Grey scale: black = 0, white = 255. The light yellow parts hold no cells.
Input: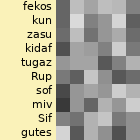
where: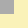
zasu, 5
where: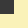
miv, 1
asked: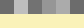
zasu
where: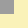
kidaf, 3

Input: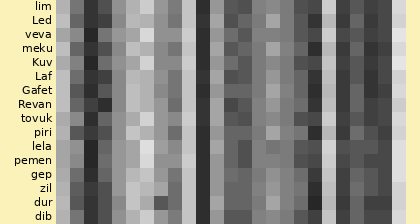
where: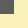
zil, 2
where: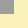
lela, 8

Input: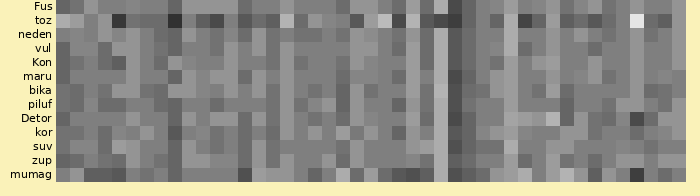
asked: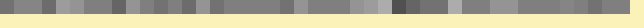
suv
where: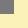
kor, 22
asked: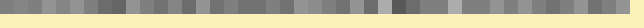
neden
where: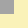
Detor, 33
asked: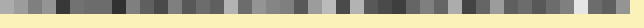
toz
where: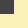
toz, 34
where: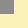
neden, 23

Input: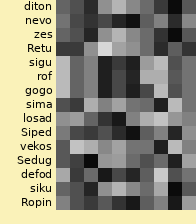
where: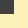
Sedug, 2
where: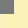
Siped, 1

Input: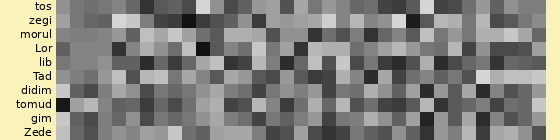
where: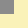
zegi, 35
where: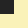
gim, 27

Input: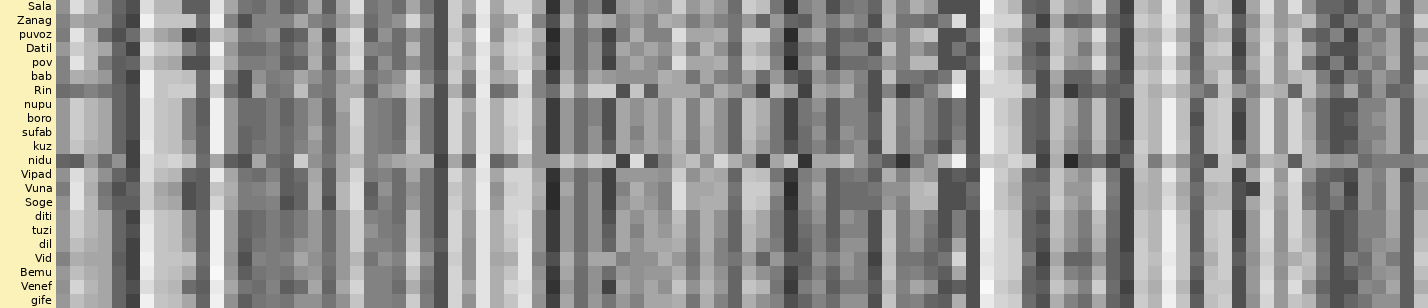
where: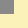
Venef, 94
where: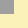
Rin, 53
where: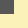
puvoz, 17
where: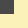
pov, 93

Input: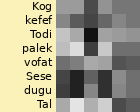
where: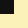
Todi, 3
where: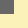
kefef, 4
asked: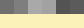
vofat
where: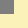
vofat, 2

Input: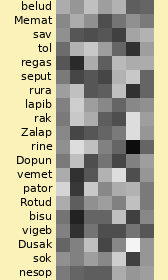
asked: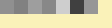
sok
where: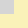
pator, 1
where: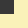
pator, 2
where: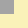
sav, 6
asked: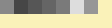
Zalap
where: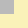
regas, 5
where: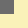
tol, 1

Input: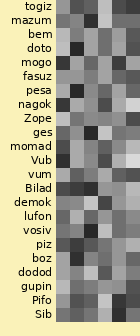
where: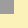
bem, 5
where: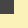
demok, 4

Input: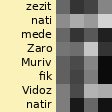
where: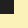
mede, 4
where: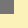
Zaro, 1

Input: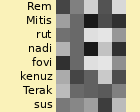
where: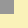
rut, 5
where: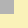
nadi, 1
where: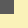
Terak, 4
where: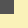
Rem, 4

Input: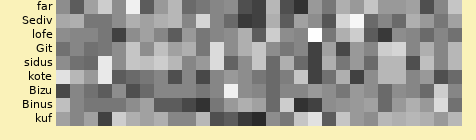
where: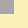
Sediv, 1
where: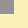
Binus, 21
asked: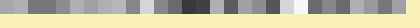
Sediv
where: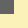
sidus, 13
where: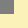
kote, 17
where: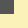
Sediv, 20

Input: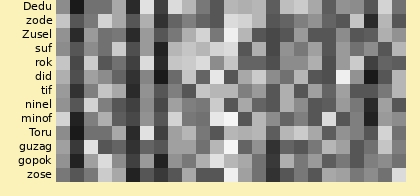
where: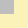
Dedu, 17
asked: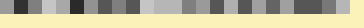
tif
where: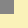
did, 7
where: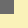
did, 9

